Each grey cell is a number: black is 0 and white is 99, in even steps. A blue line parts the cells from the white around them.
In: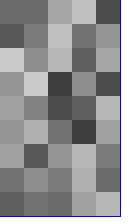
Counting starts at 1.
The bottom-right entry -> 71
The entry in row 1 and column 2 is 41
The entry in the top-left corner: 41
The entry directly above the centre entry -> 24
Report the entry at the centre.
30
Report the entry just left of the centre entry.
51
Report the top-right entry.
30
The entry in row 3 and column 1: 78
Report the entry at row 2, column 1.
34
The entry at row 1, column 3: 65
